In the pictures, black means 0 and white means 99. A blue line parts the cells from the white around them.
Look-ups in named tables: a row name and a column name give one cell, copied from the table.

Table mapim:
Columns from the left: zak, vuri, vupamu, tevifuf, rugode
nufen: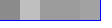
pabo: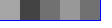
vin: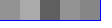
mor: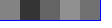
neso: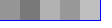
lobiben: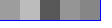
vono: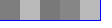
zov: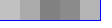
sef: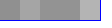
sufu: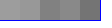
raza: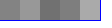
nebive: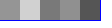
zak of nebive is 58
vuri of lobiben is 73
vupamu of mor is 39
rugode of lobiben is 52
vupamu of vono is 47
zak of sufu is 61
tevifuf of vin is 57
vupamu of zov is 50
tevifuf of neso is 59
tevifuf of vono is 52
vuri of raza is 59
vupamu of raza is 44
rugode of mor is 44
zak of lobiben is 61
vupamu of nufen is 60
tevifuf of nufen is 60
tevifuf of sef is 57
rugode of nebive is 33
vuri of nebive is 81
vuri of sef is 64

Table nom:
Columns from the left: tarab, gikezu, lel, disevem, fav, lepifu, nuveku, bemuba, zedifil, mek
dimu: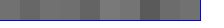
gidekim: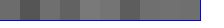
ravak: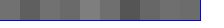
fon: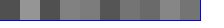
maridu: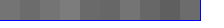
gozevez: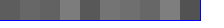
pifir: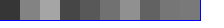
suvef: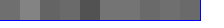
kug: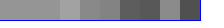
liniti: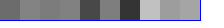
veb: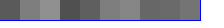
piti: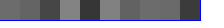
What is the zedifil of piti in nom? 41
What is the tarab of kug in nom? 58
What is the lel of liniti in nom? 48
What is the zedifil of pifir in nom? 46
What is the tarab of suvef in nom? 43
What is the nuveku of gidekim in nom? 36
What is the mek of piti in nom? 23
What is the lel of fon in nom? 31
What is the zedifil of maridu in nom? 37
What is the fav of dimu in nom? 39
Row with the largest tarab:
kug

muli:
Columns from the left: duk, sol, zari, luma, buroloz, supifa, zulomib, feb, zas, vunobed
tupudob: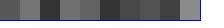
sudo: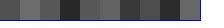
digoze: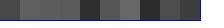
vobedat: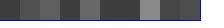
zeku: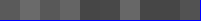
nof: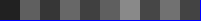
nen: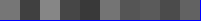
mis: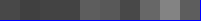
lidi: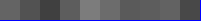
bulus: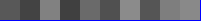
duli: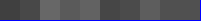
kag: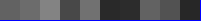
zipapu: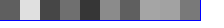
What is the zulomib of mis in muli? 28
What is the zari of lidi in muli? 25
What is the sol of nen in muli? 25
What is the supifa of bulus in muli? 31
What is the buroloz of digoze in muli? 18
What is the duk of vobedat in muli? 24
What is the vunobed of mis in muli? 36
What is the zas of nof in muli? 44
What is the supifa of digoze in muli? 33
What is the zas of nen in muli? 29
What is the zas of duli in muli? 31
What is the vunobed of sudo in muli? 40
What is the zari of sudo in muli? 34
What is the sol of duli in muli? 28
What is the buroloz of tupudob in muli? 38

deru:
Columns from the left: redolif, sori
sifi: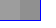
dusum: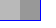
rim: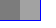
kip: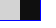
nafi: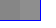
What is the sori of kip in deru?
6
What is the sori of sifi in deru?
56
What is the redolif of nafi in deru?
52
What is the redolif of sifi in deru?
61
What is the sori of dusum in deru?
59
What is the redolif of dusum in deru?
72
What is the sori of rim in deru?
63

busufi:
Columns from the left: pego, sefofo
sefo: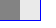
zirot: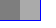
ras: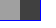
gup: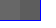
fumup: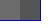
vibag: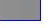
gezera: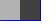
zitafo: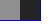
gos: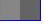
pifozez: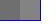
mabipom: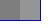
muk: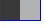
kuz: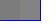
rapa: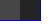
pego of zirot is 49
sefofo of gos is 39
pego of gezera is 69
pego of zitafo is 56
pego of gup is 40
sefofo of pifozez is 51
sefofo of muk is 69
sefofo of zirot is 66
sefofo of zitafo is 14
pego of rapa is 27
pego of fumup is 42
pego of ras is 62
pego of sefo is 51
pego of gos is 52
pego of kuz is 48
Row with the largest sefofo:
sefo

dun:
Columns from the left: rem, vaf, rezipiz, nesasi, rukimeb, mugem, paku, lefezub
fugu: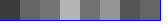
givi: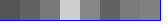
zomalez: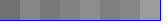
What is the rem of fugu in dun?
23
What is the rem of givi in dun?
33
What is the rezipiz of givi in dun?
47
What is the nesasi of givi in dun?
80
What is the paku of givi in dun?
48
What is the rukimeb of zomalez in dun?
55
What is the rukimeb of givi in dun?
52
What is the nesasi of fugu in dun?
70
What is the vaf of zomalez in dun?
52
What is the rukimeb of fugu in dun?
44
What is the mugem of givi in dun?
38
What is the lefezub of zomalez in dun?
60
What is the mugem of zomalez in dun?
49
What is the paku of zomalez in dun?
52
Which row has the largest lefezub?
zomalez

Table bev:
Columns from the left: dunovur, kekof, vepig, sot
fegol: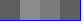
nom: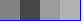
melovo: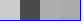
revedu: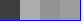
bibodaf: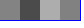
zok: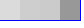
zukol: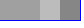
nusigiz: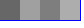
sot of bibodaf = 50
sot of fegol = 37
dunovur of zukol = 62
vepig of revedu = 57
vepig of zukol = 73
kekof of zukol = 62
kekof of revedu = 67
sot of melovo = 66
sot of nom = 69
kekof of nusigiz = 62
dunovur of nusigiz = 40
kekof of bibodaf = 29
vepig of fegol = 48
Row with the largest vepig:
zok

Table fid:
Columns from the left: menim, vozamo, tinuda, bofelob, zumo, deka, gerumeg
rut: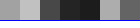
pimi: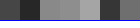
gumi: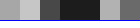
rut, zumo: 11
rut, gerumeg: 39
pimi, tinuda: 53
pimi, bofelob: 55
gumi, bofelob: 11
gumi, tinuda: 28
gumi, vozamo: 77
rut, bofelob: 14
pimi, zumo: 64
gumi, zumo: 11
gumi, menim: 65
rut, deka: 67

